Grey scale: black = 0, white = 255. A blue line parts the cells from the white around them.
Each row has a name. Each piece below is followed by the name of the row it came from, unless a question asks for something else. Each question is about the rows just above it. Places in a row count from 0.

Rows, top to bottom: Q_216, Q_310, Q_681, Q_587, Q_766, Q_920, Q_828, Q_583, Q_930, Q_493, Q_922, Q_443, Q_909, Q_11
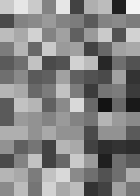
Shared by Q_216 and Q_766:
[188]
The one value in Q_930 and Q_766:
[90]
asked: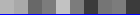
Q_828
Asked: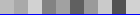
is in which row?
Q_681
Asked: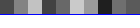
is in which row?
Q_443

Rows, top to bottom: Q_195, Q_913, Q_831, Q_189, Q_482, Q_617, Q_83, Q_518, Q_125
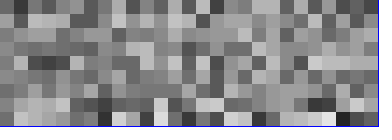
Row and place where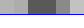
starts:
Q_913, 3
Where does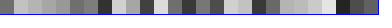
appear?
Q_125
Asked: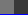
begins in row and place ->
Q_518, 21
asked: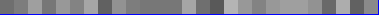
Q_83
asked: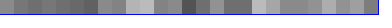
Q_189

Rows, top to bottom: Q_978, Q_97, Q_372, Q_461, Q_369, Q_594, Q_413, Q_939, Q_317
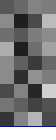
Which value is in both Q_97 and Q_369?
[139]
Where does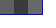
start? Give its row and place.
Q_369, 1
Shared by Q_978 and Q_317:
[131]
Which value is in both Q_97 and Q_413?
[74]

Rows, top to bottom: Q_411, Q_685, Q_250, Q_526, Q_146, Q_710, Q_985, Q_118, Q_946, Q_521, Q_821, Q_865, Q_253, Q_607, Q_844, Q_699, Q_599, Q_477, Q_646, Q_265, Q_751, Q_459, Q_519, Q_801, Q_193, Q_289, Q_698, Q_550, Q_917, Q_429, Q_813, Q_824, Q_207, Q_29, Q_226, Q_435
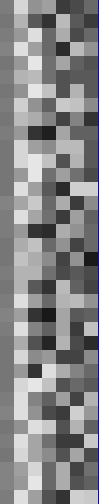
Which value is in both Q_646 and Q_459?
[146]
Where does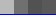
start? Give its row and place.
Q_710, 2
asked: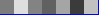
Q_801

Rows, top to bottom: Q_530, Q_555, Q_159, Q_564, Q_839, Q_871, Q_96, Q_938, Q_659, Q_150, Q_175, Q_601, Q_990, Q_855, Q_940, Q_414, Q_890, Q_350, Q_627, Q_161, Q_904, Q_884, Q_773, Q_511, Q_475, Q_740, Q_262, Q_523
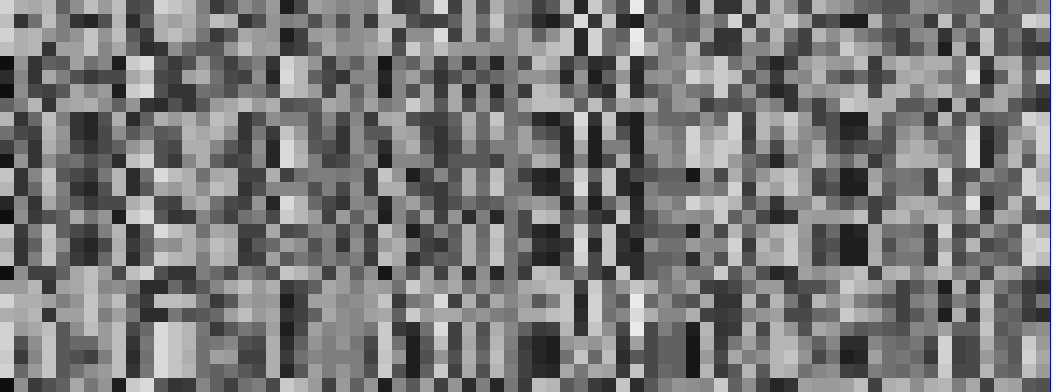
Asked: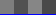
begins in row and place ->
Q_659, 21
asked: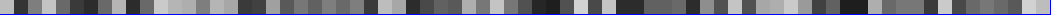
Q_627
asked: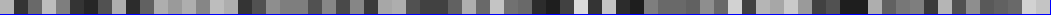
Q_659
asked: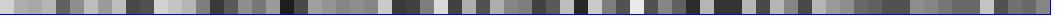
Q_530

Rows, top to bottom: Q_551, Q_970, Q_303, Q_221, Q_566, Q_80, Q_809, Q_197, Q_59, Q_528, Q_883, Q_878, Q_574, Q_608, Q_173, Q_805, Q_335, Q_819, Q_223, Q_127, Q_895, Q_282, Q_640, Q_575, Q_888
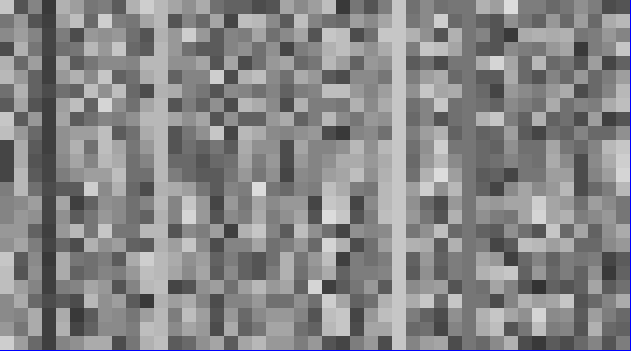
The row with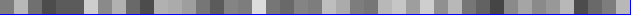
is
Q_608
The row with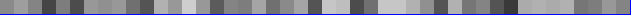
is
Q_303

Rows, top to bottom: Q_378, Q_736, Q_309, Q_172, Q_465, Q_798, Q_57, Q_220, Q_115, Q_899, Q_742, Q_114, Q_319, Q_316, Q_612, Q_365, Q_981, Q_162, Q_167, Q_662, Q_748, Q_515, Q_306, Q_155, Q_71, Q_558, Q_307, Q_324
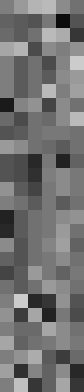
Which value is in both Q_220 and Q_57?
[113]
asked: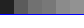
Q_365
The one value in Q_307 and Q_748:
[139]

